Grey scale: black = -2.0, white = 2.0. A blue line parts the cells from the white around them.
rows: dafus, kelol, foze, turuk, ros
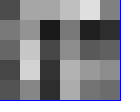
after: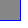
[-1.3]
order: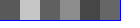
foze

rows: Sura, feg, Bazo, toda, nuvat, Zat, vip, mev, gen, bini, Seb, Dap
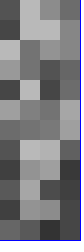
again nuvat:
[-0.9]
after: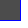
[-1.0]
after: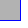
[-0.5]
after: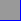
[-0.2]

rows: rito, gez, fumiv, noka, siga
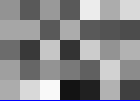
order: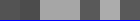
gez
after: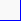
[-1.7]
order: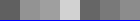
noka
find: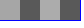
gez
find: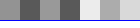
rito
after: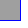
[-0.4]

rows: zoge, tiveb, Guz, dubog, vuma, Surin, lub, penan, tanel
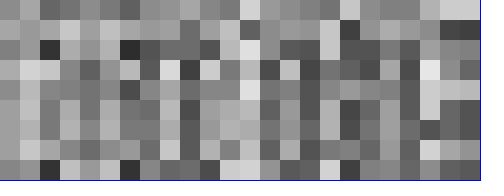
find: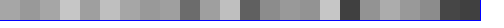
tiveb
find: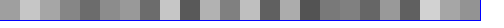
penan
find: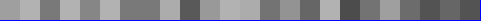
lub
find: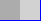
dubog

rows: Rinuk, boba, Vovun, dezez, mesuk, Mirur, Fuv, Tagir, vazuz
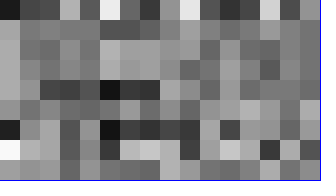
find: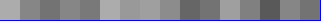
dezez
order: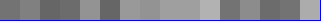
Vovun
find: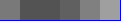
boba
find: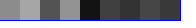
Fuv
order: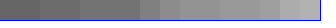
vazuz

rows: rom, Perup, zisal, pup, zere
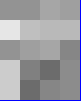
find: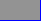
rom
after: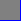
[-0.3]
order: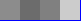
pup
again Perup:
[0.9]

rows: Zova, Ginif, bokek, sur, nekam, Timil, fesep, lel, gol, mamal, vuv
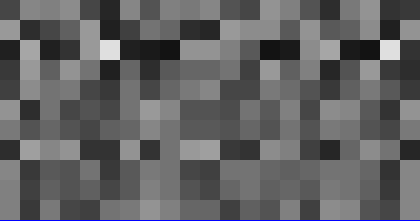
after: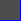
[-0.2]
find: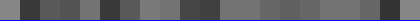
gol
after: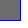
[-0.7]

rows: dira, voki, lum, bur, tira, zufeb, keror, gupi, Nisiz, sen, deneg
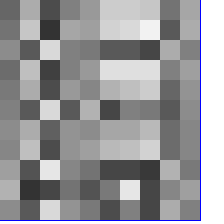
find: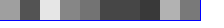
Nisiz
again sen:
[-0.9]
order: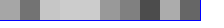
dira
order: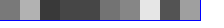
Nisiz
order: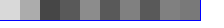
lum
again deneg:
[0.0]

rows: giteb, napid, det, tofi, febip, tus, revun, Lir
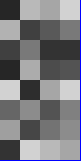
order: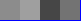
revun
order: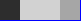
febip
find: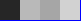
giteb
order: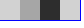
febip
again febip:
[1.3]
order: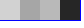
giteb

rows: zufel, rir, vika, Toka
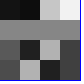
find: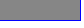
rir
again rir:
[0.1]
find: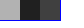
Toka
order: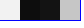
zufel
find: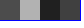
Toka
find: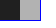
vika

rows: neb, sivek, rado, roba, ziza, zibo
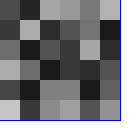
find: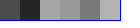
neb
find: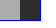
sivek
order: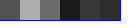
roba
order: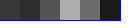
roba

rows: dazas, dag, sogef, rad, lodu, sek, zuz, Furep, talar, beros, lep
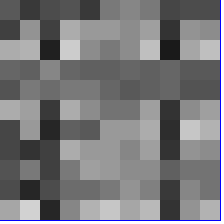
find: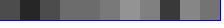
beros
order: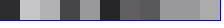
zuz
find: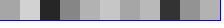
lep
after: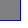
[-1.1]
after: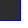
[1.1]

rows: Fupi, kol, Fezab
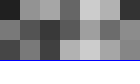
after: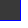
[-0.6]
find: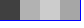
Fezab

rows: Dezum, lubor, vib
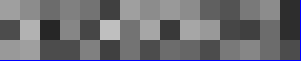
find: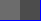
vib
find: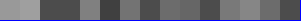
vib
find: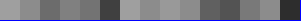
Dezum
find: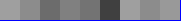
Dezum
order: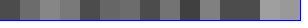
vib

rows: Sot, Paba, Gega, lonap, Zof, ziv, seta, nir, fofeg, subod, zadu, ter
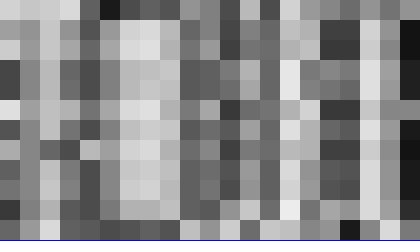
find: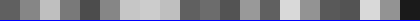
fofeg
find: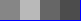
lonap
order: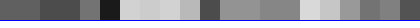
subod
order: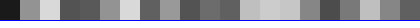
fofeg
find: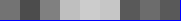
seta
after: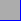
[0.1]
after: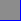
[-1.7]

